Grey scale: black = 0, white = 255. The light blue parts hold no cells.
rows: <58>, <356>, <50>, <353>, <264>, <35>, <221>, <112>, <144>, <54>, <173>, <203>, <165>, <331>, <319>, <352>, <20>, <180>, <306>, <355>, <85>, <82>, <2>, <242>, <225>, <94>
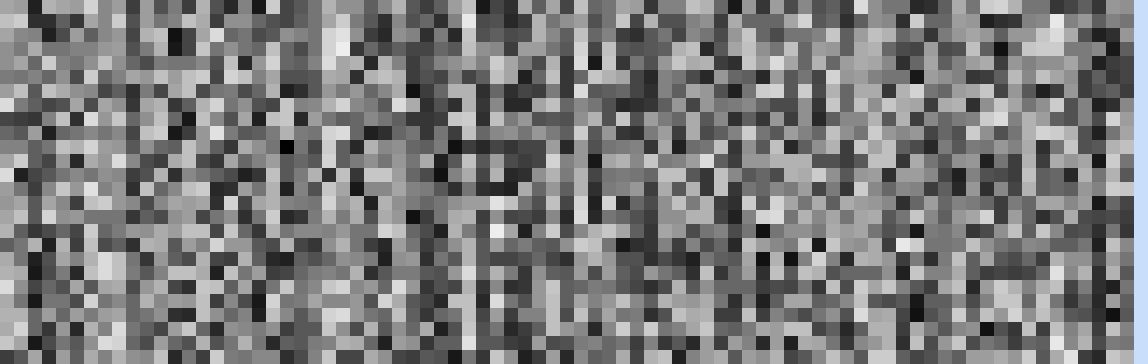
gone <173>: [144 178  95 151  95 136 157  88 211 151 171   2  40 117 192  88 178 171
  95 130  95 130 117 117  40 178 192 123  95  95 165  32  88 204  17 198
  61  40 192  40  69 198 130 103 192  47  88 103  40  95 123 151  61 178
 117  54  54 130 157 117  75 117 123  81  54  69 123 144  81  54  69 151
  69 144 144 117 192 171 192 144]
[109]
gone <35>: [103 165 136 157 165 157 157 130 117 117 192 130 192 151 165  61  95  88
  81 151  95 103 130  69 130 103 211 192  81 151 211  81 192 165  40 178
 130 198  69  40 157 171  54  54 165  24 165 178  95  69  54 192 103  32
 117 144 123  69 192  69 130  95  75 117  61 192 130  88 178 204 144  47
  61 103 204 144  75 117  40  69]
[185]

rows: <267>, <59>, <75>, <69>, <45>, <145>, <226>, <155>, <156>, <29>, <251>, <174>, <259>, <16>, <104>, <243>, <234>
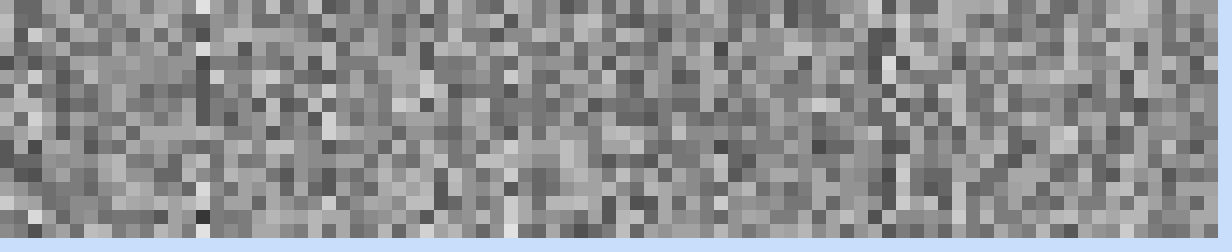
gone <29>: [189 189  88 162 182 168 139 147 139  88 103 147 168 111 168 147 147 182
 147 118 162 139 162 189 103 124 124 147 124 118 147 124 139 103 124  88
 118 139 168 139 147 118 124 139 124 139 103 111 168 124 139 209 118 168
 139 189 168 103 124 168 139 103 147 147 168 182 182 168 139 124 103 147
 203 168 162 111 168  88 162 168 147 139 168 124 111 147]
[95]
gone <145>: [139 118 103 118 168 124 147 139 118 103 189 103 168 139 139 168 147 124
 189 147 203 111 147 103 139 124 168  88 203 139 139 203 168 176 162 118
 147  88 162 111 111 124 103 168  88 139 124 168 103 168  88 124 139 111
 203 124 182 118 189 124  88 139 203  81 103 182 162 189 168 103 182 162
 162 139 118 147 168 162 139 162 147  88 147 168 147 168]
[195]
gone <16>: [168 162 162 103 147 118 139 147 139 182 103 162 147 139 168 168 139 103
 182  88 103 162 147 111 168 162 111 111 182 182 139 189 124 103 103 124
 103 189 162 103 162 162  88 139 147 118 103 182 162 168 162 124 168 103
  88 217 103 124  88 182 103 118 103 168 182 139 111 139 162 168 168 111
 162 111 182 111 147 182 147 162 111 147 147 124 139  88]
[155]
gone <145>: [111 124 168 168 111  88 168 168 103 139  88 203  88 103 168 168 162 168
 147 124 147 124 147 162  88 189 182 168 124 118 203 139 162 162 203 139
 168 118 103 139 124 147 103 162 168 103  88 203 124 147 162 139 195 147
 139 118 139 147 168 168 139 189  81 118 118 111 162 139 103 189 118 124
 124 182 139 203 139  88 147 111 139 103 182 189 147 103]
[176]
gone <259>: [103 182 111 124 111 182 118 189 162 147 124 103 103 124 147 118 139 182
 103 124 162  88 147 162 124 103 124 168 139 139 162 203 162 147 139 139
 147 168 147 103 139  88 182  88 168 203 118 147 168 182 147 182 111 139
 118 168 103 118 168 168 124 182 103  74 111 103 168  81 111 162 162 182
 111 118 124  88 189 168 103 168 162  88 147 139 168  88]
[132]

